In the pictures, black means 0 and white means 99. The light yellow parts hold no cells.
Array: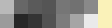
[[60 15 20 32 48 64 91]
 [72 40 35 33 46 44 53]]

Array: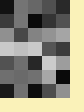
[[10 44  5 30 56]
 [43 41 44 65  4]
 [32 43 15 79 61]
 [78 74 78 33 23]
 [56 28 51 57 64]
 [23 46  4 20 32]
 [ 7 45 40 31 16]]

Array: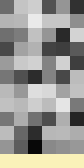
[[58 36  3 53 56 59]
 [73 40 17 71 72 67]
 [46 67 44 30 68 14]
 [75 72 80 73 89 47]
 [72 59 86 84 63 75]
 [46 31 17 51 28 73]
 [60 78 81 51 81 24]
 [28 63 69 26 24 35]
 [43 48 75 58 16 82]
 [70 71 91 77 77 55]
 [42 76 80 32 58 19]]

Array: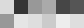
[[59 89 86 79 92 86]
 [85 20 59 66 27 33]]

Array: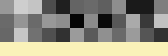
[[40 77 44 31 19 60 35 56 41 60 33 19]
 [41 58 41 59 55  2 54  4 34 66 22 75]
 [59 80 76 30 12 39 41 37 55 10 10 49]]

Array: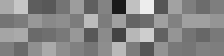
[[49 41 56 66 55 50 46 55 72 48 33 57 47 46 50 49]
 [64 66 41 43 47 59 34 54 26 71 80 38 58 45 40 47]
 [45 48 59 53 55 48 73 48 62 39 42 62 50 62 62 58]
 [66 77 36 34 45 61 37 51 10 75 92 33 63 49 42 49]]

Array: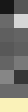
[[41 41]
 [52 21]
 [39 47]
 [34 37]
 [37 39]
 [41 83]
 [ 9 33]]

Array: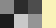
[[11 78 58]
 [53 17 30]]

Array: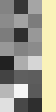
[[87 28 18]
 [71 95 35]
 [26 37 36]
 [13 67 83]
 [59 51 54]
 [48 18 59]
 [54 63 48]
 [51 21 64]]
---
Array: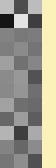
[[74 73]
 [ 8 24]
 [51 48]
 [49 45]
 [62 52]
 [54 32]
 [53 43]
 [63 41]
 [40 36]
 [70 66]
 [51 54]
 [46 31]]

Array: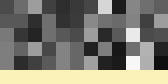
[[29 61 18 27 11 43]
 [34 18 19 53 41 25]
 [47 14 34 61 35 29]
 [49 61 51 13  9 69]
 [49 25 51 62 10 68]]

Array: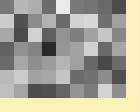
[[47 67 91 45 29]
 [79 54 41 83 62]
 [65 81 57 63 52]
 [38 51 58 81 64]
 [41 55 70 40 42]
 [72 63 76 44 31]
 [74 30 39 48 55]]

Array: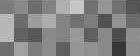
[[48 42 68 44 44]
 [71 61 51 49 57]
 [71 34 51 37 30]
 [43 48 37 56 21]]

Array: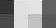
[[20 88]
 [28 75]]

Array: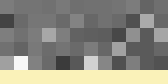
[[48 45 47 44 45 39]
 [26 46 41 40 41 66]
 [49 48 49 37 28 35]
 [44 47 45 48 63 35]
 [62 50 23 81 31 35]]

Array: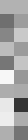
[[69]
 [43]
 [52]
 [73]
 [46]
 [96]
 [67]
 [90]
 [92]
 [68]]
